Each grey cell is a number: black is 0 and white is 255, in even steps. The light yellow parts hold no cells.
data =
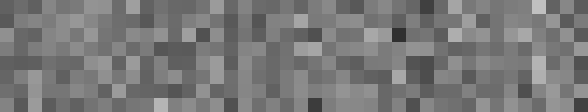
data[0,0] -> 97
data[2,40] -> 145
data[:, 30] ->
[64, 96, 117, 145, 76, 77, 94, 135]
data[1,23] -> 124
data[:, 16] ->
[104, 89, 94, 100, 93, 111, 110, 81]
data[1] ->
[89, 125, 133, 124, 140, 151, 135, 121, 110, 107, 88, 120, 107, 127, 137, 116, 89, 121, 85, 130, 131, 165, 122, 124, 139, 142, 113, 120, 96, 127, 96, 119, 118, 158, 96, 116, 134, 130, 120, 150, 91, 123]
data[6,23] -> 133
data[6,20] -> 123
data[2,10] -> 129
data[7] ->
[131, 89, 155, 92, 112, 97, 115, 126, 105, 118, 121, 181, 128, 140, 121, 142, 81, 139, 111, 129, 107, 134, 60, 125, 137, 136, 132, 104, 130, 80, 135, 117, 112, 102, 148, 117, 146, 128, 107, 149, 141, 65]
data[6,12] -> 85
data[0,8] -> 108
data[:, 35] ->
[118, 116, 116, 109, 128, 111, 108, 117]
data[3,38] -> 139
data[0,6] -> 147
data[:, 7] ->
[145, 121, 117, 113, 151, 144, 98, 126]
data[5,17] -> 135
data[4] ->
[96, 93, 95, 112, 106, 104, 143, 151, 99, 155, 100, 129, 95, 96, 135, 155, 93, 139, 115, 105, 115, 104, 117, 135, 102, 94, 122, 123, 134, 83, 76, 104, 144, 119, 139, 128, 124, 122, 180, 107, 132, 81]
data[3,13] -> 90
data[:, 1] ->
[108, 125, 104, 104, 93, 127, 104, 89]
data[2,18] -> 94
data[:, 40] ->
[135, 91, 145, 112, 132, 135, 117, 141]
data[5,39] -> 139
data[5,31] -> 134
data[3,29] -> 147
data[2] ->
[144, 104, 99, 133, 140, 120, 151, 117, 111, 138, 129, 146, 106, 159, 81, 142, 94, 116, 94, 128, 108, 97, 80, 139, 114, 116, 168, 154, 48, 112, 117, 93, 174, 138, 147, 116, 150, 168, 128, 111, 145, 90]
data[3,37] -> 106
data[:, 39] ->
[98, 150, 111, 120, 107, 139, 153, 149]
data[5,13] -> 108

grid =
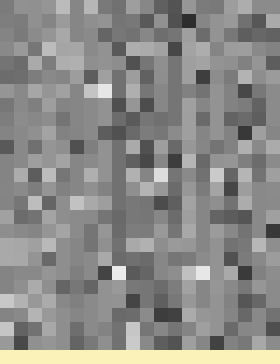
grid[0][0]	123
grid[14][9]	120
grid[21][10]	118
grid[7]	[119, 137, 127, 158, 132, 134, 138, 146, 79, 150, 77, 135, 117, 160, 134, 147, 130, 124, 98, 139]
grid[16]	[142, 137, 133, 149, 164, 139, 117, 150, 107, 125, 124, 153, 117, 168, 134, 155, 136, 115, 137, 56]
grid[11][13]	181
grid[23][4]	142
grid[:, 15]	[121, 147, 147, 133, 147, 141, 147, 147, 147, 147, 116, 147, 202, 164, 143, 100, 155, 146, 147, 147, 150, 147, 147, 147, 66]
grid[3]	[137, 153, 118, 188, 165, 166, 138, 146, 89, 174, 171, 162, 71, 163, 173, 133, 156, 158, 137, 130]
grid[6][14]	115
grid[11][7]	146
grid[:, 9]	[158, 120, 114, 174, 81, 157, 175, 150, 90, 106, 170, 96, 177, 143, 120, 120, 125, 169, 112, 90, 120, 69, 108, 198, 202]
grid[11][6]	138
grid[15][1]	108
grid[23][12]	117
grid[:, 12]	[83, 81, 117, 71, 117, 117, 117, 117, 117, 139, 105, 61, 117, 107, 95, 108, 117, 154, 118, 142, 125, 120, 65, 117, 83]
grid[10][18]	137
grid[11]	[132, 137, 158, 149, 163, 134, 138, 146, 113, 96, 72, 135, 61, 181, 105, 147, 149, 127, 108, 139]
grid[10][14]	134
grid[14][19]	138
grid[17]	[169, 167, 160, 185, 142, 134, 116, 144, 113, 169, 177, 142, 154, 151, 134, 146, 114, 120, 183, 142]
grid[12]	[132, 172, 93, 188, 118, 134, 175, 146, 113, 177, 133, 221, 117, 138, 113, 202, 101, 181, 115, 159]
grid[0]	[123, 145, 144, 149, 187, 134, 182, 121, 113, 158, 135, 96, 83, 150, 123, 121, 157, 173, 139, 139]
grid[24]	[153, 73, 144, 149, 142, 100, 121, 143, 113, 202, 137, 94, 83, 159, 134, 66, 130, 120, 168, 139]
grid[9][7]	93
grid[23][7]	131
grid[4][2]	170
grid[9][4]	130
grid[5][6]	93
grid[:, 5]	[134, 134, 134, 166, 176, 157, 134, 134, 134, 133, 80, 134, 134, 134, 194, 139, 139, 134, 134, 127, 119, 128, 134, 110, 100]
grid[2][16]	120
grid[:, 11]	[96, 145, 110, 162, 143, 142, 135, 135, 112, 119, 158, 135, 221, 152, 76, 135, 153, 142, 135, 135, 108, 95, 61, 135, 94]
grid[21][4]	136

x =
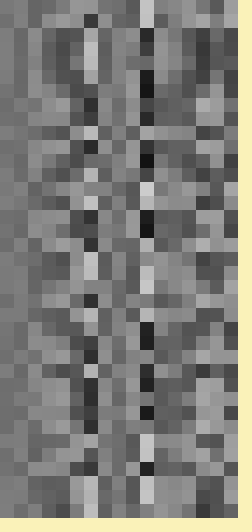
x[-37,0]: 121
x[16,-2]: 149
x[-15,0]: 123
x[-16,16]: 142
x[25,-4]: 131
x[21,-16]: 123
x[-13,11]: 98
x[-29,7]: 132
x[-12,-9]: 102
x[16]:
[115, 105, 141, 133, 110, 75, 78, 125, 119, 153, 21, 104, 98, 81, 110, 149, 70]
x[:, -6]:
[128, 92, 140, 148, 146, 139, 106, 88, 96, 145, 88, 118, 144, 120, 148, 91, 104, 89, 147, 144, 120, 89, 142, 131, 98, 89, 144, 90, 89, 96, 88, 136, 100, 95, 142, 142, 148]
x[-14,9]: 143
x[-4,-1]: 85
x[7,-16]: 122
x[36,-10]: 96
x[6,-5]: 98
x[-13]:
[115, 106, 140, 138, 127, 76, 64, 136, 109, 152, 31, 98, 99, 86, 128, 150, 80]
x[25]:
[111, 124, 114, 143, 152, 105, 47, 143, 102, 130, 135, 89, 105, 131, 166, 148, 148]
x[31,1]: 125
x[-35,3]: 102
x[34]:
[122, 126, 99, 93, 95, 153, 182, 95, 128, 86, 192, 142, 136, 144, 91, 82, 147]
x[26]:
[125, 105, 139, 98, 77, 87, 178, 98, 130, 138, 46, 144, 125, 88, 59, 96, 73]
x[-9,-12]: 98
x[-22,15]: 157
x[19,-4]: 141
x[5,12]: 111
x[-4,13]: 88
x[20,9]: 89
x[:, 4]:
[123, 153, 80, 74, 78, 81, 107, 153, 136, 83, 150, 97, 80, 134, 80, 143, 110, 156, 80, 89, 130, 152, 90, 90, 127, 152, 77, 146, 152, 134, 154, 106, 148, 135, 95, 92, 76]
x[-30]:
[109, 122, 116, 141, 153, 99, 47, 137, 108, 140, 70, 88, 96, 102, 171, 156, 113]
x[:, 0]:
[121, 112, 125, 126, 126, 124, 115, 109, 112, 125, 111, 116, 124, 121, 126, 111, 115, 109, 124, 122, 122, 110, 123, 117, 115, 111, 125, 110, 111, 110, 109, 124, 111, 114, 122, 125, 126]
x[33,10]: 34
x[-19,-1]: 92
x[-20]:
[109, 128, 100, 139, 156, 141, 51, 138, 104, 102, 176, 89, 105, 142, 174, 145, 156]
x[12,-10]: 94
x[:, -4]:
[147, 149, 87, 91, 106, 82, 80, 102, 89, 132, 97, 79, 94, 152, 140, 85, 81, 142, 116, 141, 149, 127, 139, 83, 86, 131, 88, 87, 126, 82, 124, 148, 148, 88, 144, 147, 115]

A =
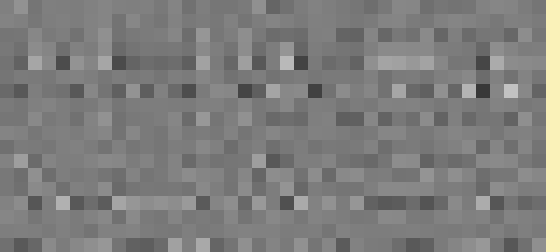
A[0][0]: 128
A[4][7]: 166
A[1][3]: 126
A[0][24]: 122
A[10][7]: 115
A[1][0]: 131
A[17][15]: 101
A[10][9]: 118
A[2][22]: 127
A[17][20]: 122
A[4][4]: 76
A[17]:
[112, 89, 103, 138, 124, 136, 143, 151, 116, 97, 94, 107, 161, 128, 169, 101, 116, 144, 117, 132, 122, 145, 117, 134, 91, 130, 123, 122, 109, 89, 97, 123, 133, 142, 152, 118, 87, 112, 143]
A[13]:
[120, 112, 138, 133, 112, 128, 125, 140, 106, 117, 120, 119, 120, 116, 137, 126, 116, 140, 111, 125, 148, 104, 125, 121, 117, 117, 127, 137, 137, 136, 135, 124, 125, 122, 105, 141, 133, 125, 126]
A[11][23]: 132
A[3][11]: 119
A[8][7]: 146
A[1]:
[131, 128, 119, 126, 128, 125, 130, 133, 115, 135, 123, 118, 130, 121, 124, 120, 129, 117, 125, 132, 127, 122, 128, 127, 123, 120, 123, 132, 133, 123, 120, 129, 133, 130, 126, 120, 128, 127, 123]
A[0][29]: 134
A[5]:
[117, 123, 122, 120, 128, 130, 126, 119, 125, 121, 123, 117, 126, 123, 134, 126, 114, 120, 126, 115, 121, 124, 119, 122, 122, 121, 128, 114, 123, 124, 118, 127, 130, 136, 108, 129, 114, 131, 118]
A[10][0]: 112
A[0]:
[128, 146, 117, 127, 126, 125, 129, 133, 128, 127, 128, 121, 132, 113, 126, 118, 118, 122, 144, 101, 113, 124, 130, 126, 122, 118, 110, 120, 135, 134, 111, 118, 115, 117, 130, 134, 132, 124, 117]
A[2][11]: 125
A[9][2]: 119
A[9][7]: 134
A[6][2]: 126
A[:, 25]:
[118, 120, 99, 115, 99, 121, 126, 124, 96, 119, 122, 111, 140, 117, 150, 120, 126, 130]
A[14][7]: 92
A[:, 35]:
[134, 120, 119, 142, 171, 129, 134, 131, 118, 119, 133, 138, 119, 141, 86, 116, 128, 118]
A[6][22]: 65
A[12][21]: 114
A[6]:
[105, 88, 126, 117, 113, 88, 135, 116, 96, 147, 94, 129, 106, 77, 123, 137, 135, 69, 95, 165, 136, 138, 65, 114, 140, 126, 134, 114, 166, 105, 96, 145, 102, 180, 56, 134, 194, 136, 100]
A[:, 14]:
[126, 124, 150, 138, 162, 134, 123, 128, 152, 124, 136, 123, 133, 137, 90, 123, 121, 169]
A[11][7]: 137
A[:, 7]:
[133, 133, 144, 141, 166, 119, 116, 131, 146, 134, 115, 137, 117, 140, 92, 136, 129, 151]
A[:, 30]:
[111, 120, 138, 137, 163, 118, 96, 125, 140, 121, 118, 99, 148, 135, 84, 121, 125, 97]

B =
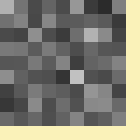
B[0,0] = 177
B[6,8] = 68
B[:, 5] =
[151, 91, 110, 77, 62, 193, 75, 81, 132]
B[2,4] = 59
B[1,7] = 90
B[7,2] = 138
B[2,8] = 68
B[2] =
[74, 68, 143, 77, 59, 110, 178, 138, 68]
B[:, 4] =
[75, 90, 59, 98, 132, 52, 93, 109, 98]
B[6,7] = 134
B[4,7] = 107
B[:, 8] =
[127, 58, 68, 84, 131, 107, 68, 105, 127]
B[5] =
[142, 97, 82, 79, 52, 193, 81, 74, 107]
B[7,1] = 70
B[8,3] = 79
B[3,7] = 86
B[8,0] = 105
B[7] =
[55, 70, 138, 77, 109, 81, 137, 139, 105]
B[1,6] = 99
